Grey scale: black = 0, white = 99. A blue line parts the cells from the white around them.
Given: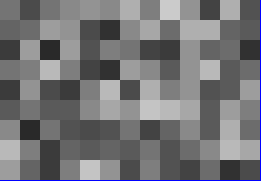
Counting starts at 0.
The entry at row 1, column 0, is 39
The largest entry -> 79
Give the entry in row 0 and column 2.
45
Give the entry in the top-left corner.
45
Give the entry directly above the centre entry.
61
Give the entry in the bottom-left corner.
61
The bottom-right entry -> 29
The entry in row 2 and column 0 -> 23
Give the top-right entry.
32
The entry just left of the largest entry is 49
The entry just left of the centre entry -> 72
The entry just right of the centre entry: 68
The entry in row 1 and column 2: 61
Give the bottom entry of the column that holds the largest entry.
32
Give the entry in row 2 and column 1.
61
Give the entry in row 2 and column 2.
16
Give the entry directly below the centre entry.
57
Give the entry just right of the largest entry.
57
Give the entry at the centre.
29
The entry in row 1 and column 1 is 42
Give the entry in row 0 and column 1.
29
